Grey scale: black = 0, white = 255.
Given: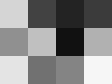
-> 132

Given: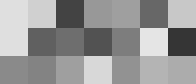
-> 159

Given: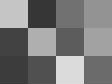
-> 219

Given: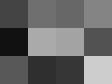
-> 54

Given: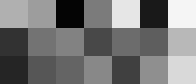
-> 100

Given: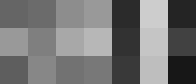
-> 114

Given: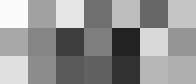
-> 89

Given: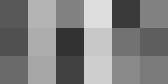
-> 65

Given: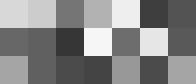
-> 75

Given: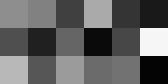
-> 155
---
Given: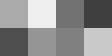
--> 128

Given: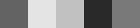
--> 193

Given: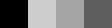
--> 165

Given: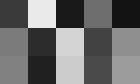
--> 204

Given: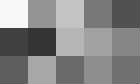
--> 106

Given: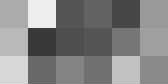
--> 131

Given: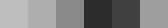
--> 137

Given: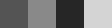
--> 38
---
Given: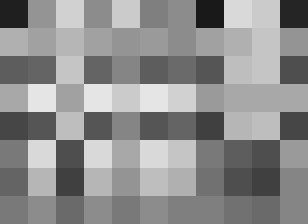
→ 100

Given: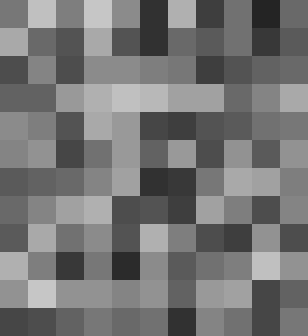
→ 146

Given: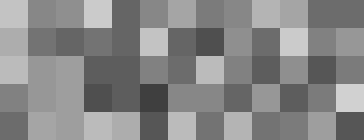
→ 129

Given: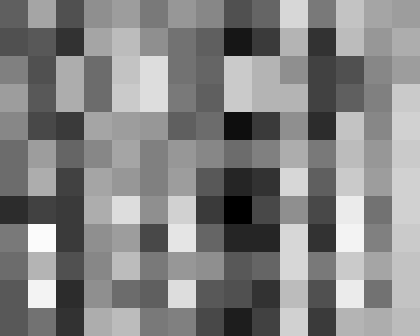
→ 88

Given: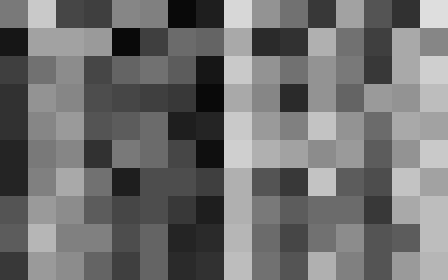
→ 92

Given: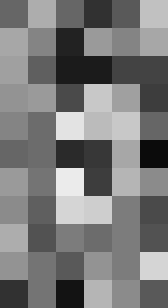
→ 147

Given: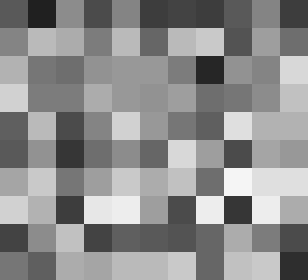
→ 67
